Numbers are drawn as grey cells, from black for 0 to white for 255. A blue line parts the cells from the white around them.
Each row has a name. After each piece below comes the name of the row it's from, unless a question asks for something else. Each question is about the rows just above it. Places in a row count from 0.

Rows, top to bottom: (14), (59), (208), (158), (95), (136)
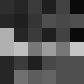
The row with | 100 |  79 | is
(136)
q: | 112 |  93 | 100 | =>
(136)
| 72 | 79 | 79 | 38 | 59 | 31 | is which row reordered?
(95)
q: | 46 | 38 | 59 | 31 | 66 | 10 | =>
(14)
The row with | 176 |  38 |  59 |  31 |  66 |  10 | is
(208)
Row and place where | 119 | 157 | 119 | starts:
(158), 2

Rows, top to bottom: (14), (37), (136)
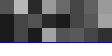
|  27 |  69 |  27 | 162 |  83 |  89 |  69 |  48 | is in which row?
(136)
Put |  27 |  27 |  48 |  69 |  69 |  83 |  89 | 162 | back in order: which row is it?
(136)
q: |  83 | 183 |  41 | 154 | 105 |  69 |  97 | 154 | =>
(14)
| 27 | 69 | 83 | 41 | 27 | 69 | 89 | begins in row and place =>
(37), 0
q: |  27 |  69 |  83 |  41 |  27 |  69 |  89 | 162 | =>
(37)

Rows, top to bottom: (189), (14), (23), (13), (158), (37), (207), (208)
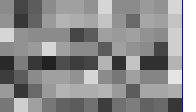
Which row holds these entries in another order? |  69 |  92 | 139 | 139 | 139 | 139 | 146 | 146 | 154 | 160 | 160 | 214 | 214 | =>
(189)
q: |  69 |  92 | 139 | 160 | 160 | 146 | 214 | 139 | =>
(189)
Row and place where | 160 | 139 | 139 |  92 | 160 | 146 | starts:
(13), 4
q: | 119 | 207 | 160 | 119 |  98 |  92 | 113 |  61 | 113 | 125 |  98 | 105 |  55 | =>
(208)
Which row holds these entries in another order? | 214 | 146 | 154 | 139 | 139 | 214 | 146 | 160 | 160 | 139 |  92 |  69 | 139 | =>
(189)

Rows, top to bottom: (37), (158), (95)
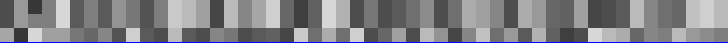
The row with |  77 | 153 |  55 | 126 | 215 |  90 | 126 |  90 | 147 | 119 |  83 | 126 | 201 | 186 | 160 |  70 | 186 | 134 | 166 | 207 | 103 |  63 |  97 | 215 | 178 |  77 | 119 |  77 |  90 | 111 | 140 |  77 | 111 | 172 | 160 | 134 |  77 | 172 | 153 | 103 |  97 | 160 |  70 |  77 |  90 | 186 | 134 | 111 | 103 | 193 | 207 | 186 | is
(37)
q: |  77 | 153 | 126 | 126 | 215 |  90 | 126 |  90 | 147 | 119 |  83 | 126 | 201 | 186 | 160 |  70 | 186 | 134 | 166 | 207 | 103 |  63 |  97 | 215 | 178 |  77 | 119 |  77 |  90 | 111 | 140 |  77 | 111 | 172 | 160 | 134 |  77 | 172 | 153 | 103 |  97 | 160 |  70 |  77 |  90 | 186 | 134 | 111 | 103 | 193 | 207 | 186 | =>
(158)
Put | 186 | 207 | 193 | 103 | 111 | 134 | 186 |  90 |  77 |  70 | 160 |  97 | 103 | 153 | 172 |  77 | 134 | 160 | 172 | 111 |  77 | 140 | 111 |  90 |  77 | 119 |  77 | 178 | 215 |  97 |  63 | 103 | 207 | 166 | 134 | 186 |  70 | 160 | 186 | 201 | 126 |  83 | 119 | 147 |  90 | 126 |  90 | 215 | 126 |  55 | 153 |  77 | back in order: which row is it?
(37)

